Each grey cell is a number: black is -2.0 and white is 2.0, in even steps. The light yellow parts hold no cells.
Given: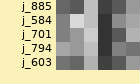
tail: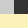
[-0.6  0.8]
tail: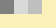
[-1.2  0.2  0.6]
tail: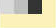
[0.2 0.6]
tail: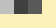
[0.4]
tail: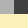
[-0.6  0.4]
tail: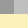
[-1.2  0.0 -0.2]

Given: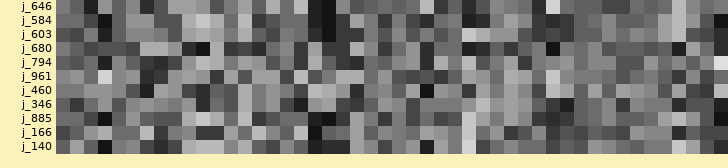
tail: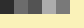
[ 0.3 -0.9 -1.5  0.3  0.5 -0.9 -1.1 -0.5  0.3  0.1 -0.9 -0.1 -0.1 -0.1
  0.3  0.9  0.3  0.5  0.3 -0.5 -1.1 -1.5 -0.5 -0.3  0.1 -1.1  0.1 -0.1
 -0.1 -1.3 -0.7 -0.7 -1.5]
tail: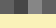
[-1.5 -1.3 -1.3  0.5  0.1 -0.9 -0.1  0.3 -1.5  0.5 -0.1  1.3 -0.9 -0.3
  0.1 -0.3 -0.3 -0.9 -0.5 -0.7  0.3  0.1 -0.3 -0.5 -0.1 -0.1  1.1  0.5
 -0.7 -1.3]
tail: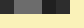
[-0.5 -1.1 -0.5 -0.1 -1.7 -0.1 -0.3  0.1 -0.7 -0.5 -0.5 -0.7 -0.5 -1.5
  0.5 -0.3 -1.3]
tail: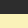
[ 0.5  0.1 -0.9 -0.1  0.3 -1.5  0.5 -0.1  1.3 -0.9 -0.3  0.1 -0.3 -0.3
 -0.9 -0.5 -0.7  0.3  0.1 -0.3 -0.5 -0.1 -0.1  1.1  0.5 -0.7 -1.3]

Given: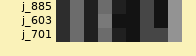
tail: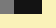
[-0.9 -1.7  0.3]
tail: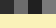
[-1.7 -1.7 -0.9 -1.7  0.3]
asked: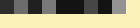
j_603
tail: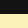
[-0.9 -1.7  0.3]
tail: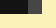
[-1.7  0.3]

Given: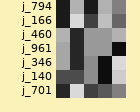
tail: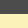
[ 0.2 -1.8  1.2]
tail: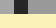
[-1.8]
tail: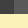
[0.0]
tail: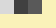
[0.0]
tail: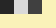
[-0.6  0.0]

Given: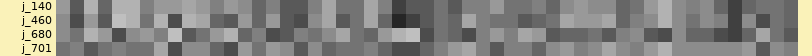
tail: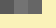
[ 0.6  0.0 -0.2 -0.2 -0.6 -0.4 -0.2  0.6  0.4  0.4  0.6 -0.4  0.0  0.2
  0.8  0.2 -0.2  0.2  0.0 -1.0  0.2 -0.8 -0.2 -0.4]
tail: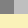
[-0.6 -0.2  0.4  0.8 -0.4  0.0 -0.8 -0.6  0.0 -0.2  0.2  0.6 -0.2 -0.4
  0.4  0.8  1.0 -0.8 -0.2 -0.4 -0.8  0.0  0.4  0.0  0.6  0.4 -0.6 -0.4
 -0.4 -0.2 -0.6  0.0  0.2 -0.6 -0.8  0.2 -0.4 -0.4 -0.8 -1.0 -0.4  0.6
 -0.2 -0.6]
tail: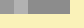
[ 0.2  0.2  0.4 -0.6  0.2  0.0]
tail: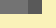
[-0.4 -0.2  0.6  0.4  0.4  0.6 -0.4  0.0  0.2  0.8  0.2 -0.2  0.2  0.0
 -1.0  0.2 -0.8 -0.2 -0.4]
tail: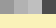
[-0.2 -0.4 -0.8  0.0  0.4  0.0  0.6  0.4 -0.6 -0.4 -0.4 -0.2 -0.6  0.0
  0.2 -0.6 -0.8  0.2 -0.4 -0.4 -0.8 -1.0 -0.4  0.6 -0.2 -0.6]

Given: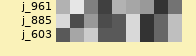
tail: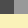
[-0.8 -0.6  1.4 -1.2 -0.4  1.0]
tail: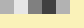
[ 0.6  0.4 -1.2 -0.2]
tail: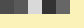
[1.0]

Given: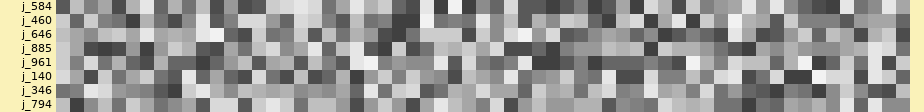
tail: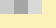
[-0.8 -0.8 -0.4 -1.0  0.0  0.4  0.4  1.0  0.8  1.0 -1.0  1.2  0.8  0.8
  0.4 -0.2 -0.6 -1.0  0.6  0.2  0.8  0.4  0.2  0.2  0.6  0.8  1.6  1.4
 -0.2]
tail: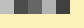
[ 0.4  1.2  0.0  1.2  0.4  0.2 -0.8  1.0  0.6  0.2  1.6 -0.2  0.2  0.4
  1.2  0.0 -0.2  1.6 -0.8 -0.8  1.4  0.0  0.0  1.0  0.0  1.4  1.6 -0.8
 -0.2  1.4 -1.0 -1.0  1.8  1.4  1.4 -0.8  1.6  1.2 -0.4]
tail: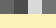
[-0.8  1.0 -0.8 -0.4  0.8 -1.0  0.4  1.2  0.0  1.2  0.4  0.2 -0.8  1.0
  0.6  0.2  1.6 -0.2  0.2  0.4  1.2  0.0 -0.2  1.6 -0.8 -0.8  1.4  0.0
  0.0  1.0  0.0  1.4  1.6 -0.8 -0.2  1.4 -1.0 -1.0  1.8  1.4  1.4 -0.8
  1.6  1.2 -0.4]

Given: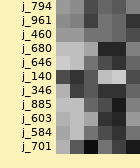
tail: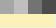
[-1.2 -0.2]
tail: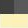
[-1.2 -1.2 -0.4]
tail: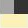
[-1.4  0.4]
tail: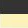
[-0.4]
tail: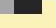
[0.0]
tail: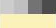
[-1.2 -0.4]

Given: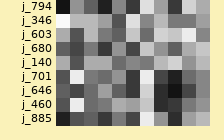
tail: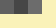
[ 0.5 -0.5 -1.1  1.3 -1.3 -1.7 -0.9  0.1]
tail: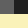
[ 0.1 -1.1  1.5  0.5 -1.1  1.3  0.7]
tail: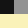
[-0.5 -1.5  0.1 -1.1  1.5  0.5 -1.1  1.3  0.7]
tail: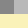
[-0.1 -0.1  0.5]
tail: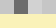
[1.7 0.1]
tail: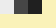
[-0.3  0.1]
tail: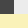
[ 0.3 -1.3  0.5  0.9]

